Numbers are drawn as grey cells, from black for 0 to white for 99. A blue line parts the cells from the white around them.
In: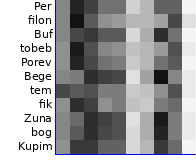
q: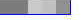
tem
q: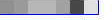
filon
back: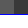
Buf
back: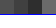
Zuna

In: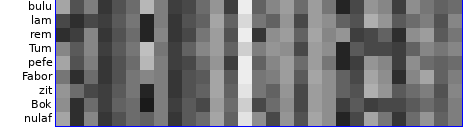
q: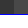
rem
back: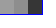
rem
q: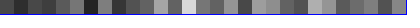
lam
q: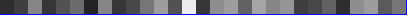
rem

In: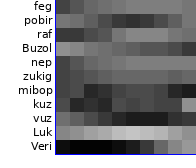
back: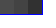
mibop
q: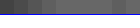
zukig
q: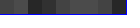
mibop
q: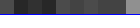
kuz
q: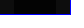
Veri

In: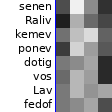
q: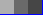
Raliv
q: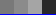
dotig

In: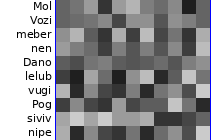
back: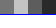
lelub
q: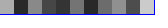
nipe

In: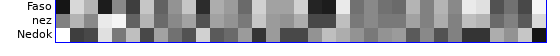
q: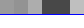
nez
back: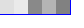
Faso
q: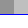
Nedok

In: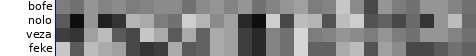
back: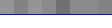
bofe
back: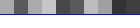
veza

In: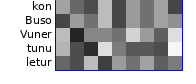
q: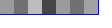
Buso
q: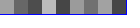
kon
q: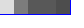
tunu

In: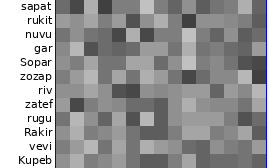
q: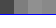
zatef
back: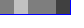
sapat
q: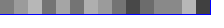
zozap
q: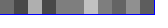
nuvu
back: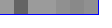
riv

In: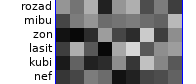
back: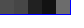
nef
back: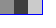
zon
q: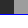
zon
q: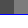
rozad
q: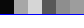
lasit
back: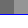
mibu

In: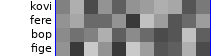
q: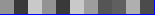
fige
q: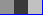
fere
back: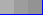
kovi

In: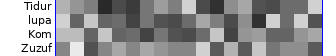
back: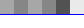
Zuzuf
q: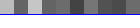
Kom
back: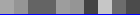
Kom
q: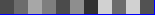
lupa
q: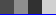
lupa
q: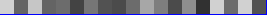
lupa

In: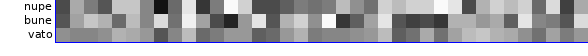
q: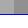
vato
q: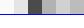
nupe
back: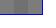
nupe

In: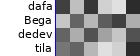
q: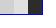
dafa
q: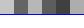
Bega
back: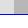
tila
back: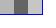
Bega
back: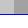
dedev
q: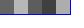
Bega

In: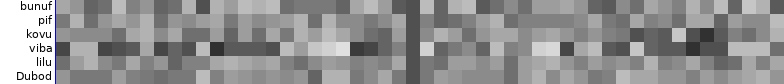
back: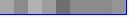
Dubod
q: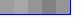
kovu
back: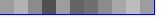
kovu
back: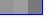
Dubod
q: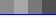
Dubod
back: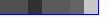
viba
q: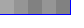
kovu

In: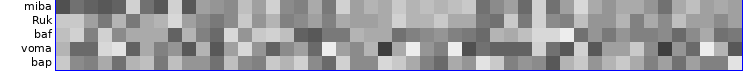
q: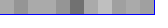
miba
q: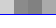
miba
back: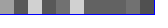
voma
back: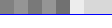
baf
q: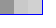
baf

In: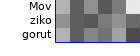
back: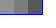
ziko
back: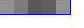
ziko
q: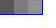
ziko

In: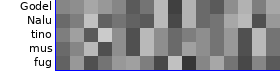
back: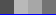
Nalu
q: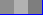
Godel
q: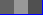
fug
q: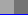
fug
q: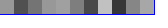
fug

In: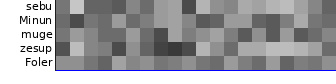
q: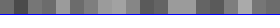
Minun
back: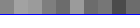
Minun
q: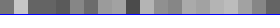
sebu
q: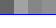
Foler
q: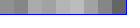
sebu
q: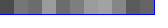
Minun
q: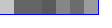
sebu

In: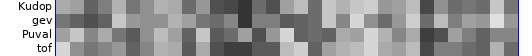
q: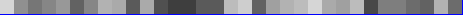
tof
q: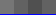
gev
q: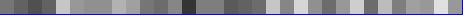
gev
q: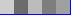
gev
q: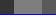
gev

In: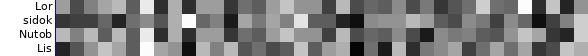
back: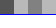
Lis
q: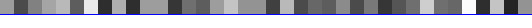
Lor

